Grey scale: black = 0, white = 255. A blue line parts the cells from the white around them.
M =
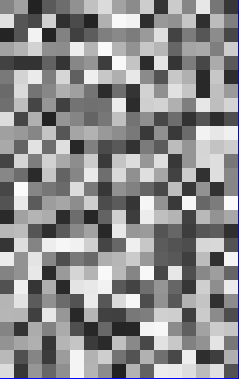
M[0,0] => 132
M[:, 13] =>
[134, 198, 124, 165, 125, 176, 197, 127, 50, 107, 149, 149, 204, 55, 246, 66, 61, 77, 63, 78, 54, 178, 63, 95, 129, 237, 221]
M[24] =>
[147, 165, 176, 54, 181, 197, 59, 42, 192, 137, 72, 226, 200, 129, 146, 228, 119]
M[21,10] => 77
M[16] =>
[183, 188, 85, 46, 90, 137, 162, 40, 232, 151, 155, 84, 102, 61, 86, 92, 47]
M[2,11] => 223
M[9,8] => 141
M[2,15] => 140
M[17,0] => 53
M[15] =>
[42, 161, 180, 172, 44, 109, 38, 99, 207, 61, 236, 191, 180, 66, 185, 147, 168]
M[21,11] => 146
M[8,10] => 143
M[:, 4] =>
[109, 48, 130, 140, 52, 214, 175, 64, 149, 86, 223, 169, 99, 106, 166, 44, 90, 246, 78, 154, 41, 107, 151, 171, 181, 156, 143]
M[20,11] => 149
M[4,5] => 135
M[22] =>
[182, 181, 64, 231, 151, 40, 181, 65, 64, 120, 126, 208, 206, 63, 203, 139, 77]
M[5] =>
[121, 211, 235, 126, 214, 96, 239, 199, 175, 232, 139, 83, 199, 176, 41, 199, 45]
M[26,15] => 224
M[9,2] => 134
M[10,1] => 99
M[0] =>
[132, 160, 34, 90, 109, 145, 193, 219, 162, 139, 205, 52, 203, 134, 231, 118, 55]
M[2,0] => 36
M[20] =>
[81, 238, 53, 174, 41, 228, 232, 242, 89, 67, 111, 149, 102, 54, 207, 142, 235]
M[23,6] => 39
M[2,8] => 137
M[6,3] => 135
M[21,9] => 247
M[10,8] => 89
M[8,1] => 70
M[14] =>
[83, 232, 91, 157, 166, 141, 206, 76, 91, 53, 246, 147, 57, 246, 103, 124, 250]
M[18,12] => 88
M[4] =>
[66, 51, 51, 98, 52, 135, 148, 61, 248, 196, 43, 228, 53, 125, 71, 171, 89]
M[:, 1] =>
[160, 85, 85, 179, 51, 211, 218, 190, 70, 153, 99, 213, 109, 251, 232, 161, 188, 222, 146, 146, 238, 226, 181, 51, 165, 80, 54]

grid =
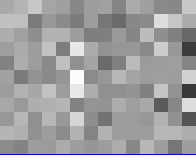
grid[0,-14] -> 169
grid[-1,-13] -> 131
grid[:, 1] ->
[179, 191, 160, 170, 173, 124, 177, 153, 182, 175, 131]
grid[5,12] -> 157
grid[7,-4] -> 169
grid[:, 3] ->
[165, 152, 178, 194, 137, 138, 194, 175, 183, 157, 155]
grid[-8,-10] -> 125
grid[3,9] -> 151
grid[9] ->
[181, 175, 145, 157, 139, 178, 132, 178, 157, 157, 157, 183, 182, 173]
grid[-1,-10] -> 171
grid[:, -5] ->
[171, 136, 133, 151, 187, 164, 148, 158, 156, 157, 136]
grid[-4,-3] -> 91
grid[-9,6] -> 126
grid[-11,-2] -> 136
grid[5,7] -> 151
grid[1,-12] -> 123
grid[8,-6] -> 157
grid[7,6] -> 149
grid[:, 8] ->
[132, 107, 154, 151, 128, 183, 144, 172, 157, 157, 172]
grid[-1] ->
[139, 131, 157, 155, 171, 157, 150, 157, 172, 136, 183, 157, 118, 157]
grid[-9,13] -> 104
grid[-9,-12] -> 143
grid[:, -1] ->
[200, 171, 104, 59, 132, 208, 56, 220, 83, 173, 157]
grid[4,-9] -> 144
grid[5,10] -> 157
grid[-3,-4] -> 151
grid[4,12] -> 158
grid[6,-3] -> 196
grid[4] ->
[130, 173, 157, 137, 192, 144, 164, 106, 128, 187, 155, 157, 158, 132]
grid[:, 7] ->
[160, 118, 127, 146, 106, 151, 144, 147, 114, 178, 157]

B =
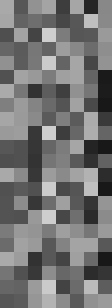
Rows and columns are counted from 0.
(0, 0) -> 169
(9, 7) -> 101
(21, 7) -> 154
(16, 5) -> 142
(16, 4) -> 159
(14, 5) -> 88
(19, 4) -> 103
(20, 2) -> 155
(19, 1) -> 81
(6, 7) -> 28
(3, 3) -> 99
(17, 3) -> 88
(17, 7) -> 88
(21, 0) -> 86
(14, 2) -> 55
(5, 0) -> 81
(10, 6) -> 36
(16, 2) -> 148
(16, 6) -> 118
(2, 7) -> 154
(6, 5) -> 145
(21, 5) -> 89
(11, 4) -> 128
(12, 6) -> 178
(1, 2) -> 110
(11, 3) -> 117
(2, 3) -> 206
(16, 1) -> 153
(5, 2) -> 153
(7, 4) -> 84
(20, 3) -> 202
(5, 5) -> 165
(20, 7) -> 93
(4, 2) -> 120

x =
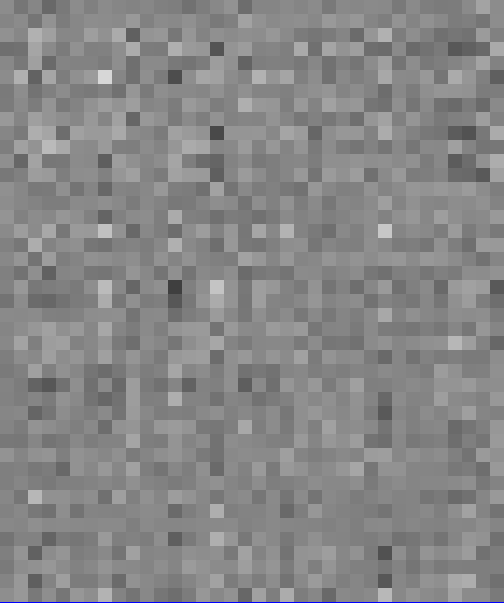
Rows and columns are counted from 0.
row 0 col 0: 140
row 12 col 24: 145
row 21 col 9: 144
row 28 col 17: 130
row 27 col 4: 113
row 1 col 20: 141
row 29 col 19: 140
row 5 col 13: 142
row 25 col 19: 149
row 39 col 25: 146
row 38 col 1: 130
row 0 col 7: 139
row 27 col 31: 148
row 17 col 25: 127
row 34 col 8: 130
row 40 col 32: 127
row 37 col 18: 133
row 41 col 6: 124
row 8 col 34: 158
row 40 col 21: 146
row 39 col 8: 116
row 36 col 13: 126
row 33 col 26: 118
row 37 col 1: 134
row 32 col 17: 140
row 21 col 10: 124
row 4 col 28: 116
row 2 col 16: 139
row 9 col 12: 161
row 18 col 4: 126
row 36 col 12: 106
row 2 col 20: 138
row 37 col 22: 132
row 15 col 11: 126
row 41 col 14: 143
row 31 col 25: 157
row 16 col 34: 135
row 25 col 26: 123
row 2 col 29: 142
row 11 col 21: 135

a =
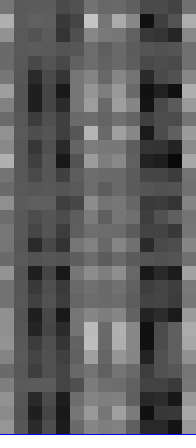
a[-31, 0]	118
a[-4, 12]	58
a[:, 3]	[92, 94, 91, 90, 84, 74, 69, 69, 79, 85, 80, 86, 86, 88, 94, 85, 84, 72, 86, 69, 79, 82, 72, 69, 79, 81, 80, 92, 75, 69, 77]
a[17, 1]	86
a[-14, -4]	43
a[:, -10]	[74, 57, 52, 84, 72, 53, 25, 43, 64, 63, 41, 25, 64, 84, 63, 76, 61, 51, 83, 25, 58, 61, 25, 43, 53, 64, 68, 68, 29, 25, 27]
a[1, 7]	117
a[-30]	[175, 91, 96, 94, 57, 69, 196, 117, 171, 135, 17, 63, 82, 173]
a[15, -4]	62
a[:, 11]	[74, 63, 52, 81, 77, 74, 33, 73, 77, 76, 51, 30, 69, 81, 60, 81, 67, 73, 81, 42, 68, 69, 44, 75, 76, 80, 81, 66, 44, 55, 41]
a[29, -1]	168
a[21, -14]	114
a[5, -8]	132
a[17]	[117, 86, 42, 72, 51, 117, 129, 104, 133, 112, 43, 73, 77, 134]
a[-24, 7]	105
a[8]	[107, 87, 60, 79, 64, 106, 109, 100, 112, 100, 64, 77, 76, 116]
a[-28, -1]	112
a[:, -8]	[114, 196, 135, 108, 108, 132, 149, 157, 109, 180, 124, 156, 109, 108, 140, 123, 110, 129, 108, 140, 112, 108, 134, 186, 190, 160, 115, 123, 132, 153, 134]
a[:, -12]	[91, 96, 83, 91, 72, 42, 31, 31, 60, 78, 55, 64, 73, 86, 95, 77, 70, 42, 82, 31, 57, 65, 31, 36, 60, 68, 62, 91, 41, 31, 43]
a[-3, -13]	86
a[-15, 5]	94
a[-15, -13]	88
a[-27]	[106, 88, 72, 84, 72, 97, 108, 98, 105, 93, 73, 77, 74, 112]
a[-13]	[106, 89, 82, 86, 83, 93, 108, 92, 105, 90, 84, 81, 84, 112]
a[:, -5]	[95, 135, 96, 92, 93, 115, 106, 134, 100, 135, 93, 96, 91, 90, 102, 111, 91, 112, 90, 103, 96, 93, 98, 135, 135, 134, 105, 96, 95, 123, 95]
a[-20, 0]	176
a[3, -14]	106
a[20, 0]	114
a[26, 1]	87
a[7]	[129, 84, 31, 69, 43, 118, 157, 105, 158, 134, 20, 73, 90, 154]
